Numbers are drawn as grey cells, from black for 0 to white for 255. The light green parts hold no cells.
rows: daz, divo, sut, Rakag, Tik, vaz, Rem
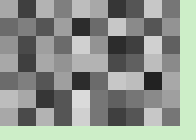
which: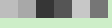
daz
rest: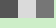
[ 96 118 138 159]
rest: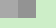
[179 179  74  96 189 138]

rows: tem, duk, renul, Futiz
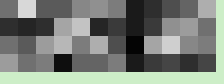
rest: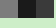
[69 46 69]
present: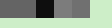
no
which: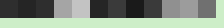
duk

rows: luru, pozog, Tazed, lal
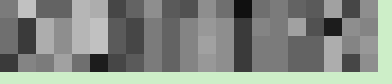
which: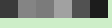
pozog
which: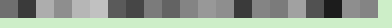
pozog
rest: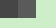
[123  99 132 152 142  58 123 123  99  99 173  70 142]
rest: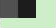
[142 132]

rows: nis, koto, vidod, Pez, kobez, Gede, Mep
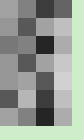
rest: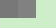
[ 37 172]
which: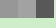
kobez
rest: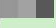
[209]
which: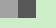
kobez
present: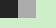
yes
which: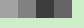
nis

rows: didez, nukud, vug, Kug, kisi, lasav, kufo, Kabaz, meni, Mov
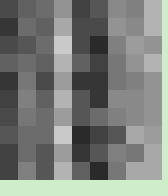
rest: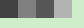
[ 97  42 119 168 168]
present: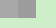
yes
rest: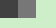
[147 179]
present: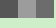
no

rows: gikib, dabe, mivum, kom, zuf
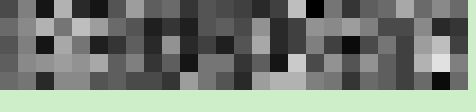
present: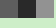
yes
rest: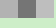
[157 106  84  31  53  31  84  94  74 146  41  64 146 137 157 127  74  74
 137  41  53]
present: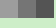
yes

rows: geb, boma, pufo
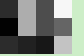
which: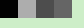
boma
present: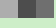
no

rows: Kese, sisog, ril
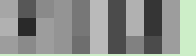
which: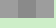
ril
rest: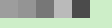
[177  53 157]
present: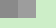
yes
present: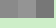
yes
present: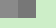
no
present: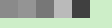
no
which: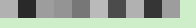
sisog

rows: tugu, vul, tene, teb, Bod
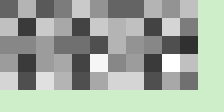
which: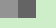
tugu
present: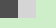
no
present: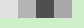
yes
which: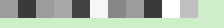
teb

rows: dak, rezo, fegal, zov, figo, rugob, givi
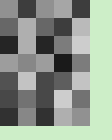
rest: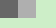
[103  61 186]
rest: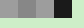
[124]

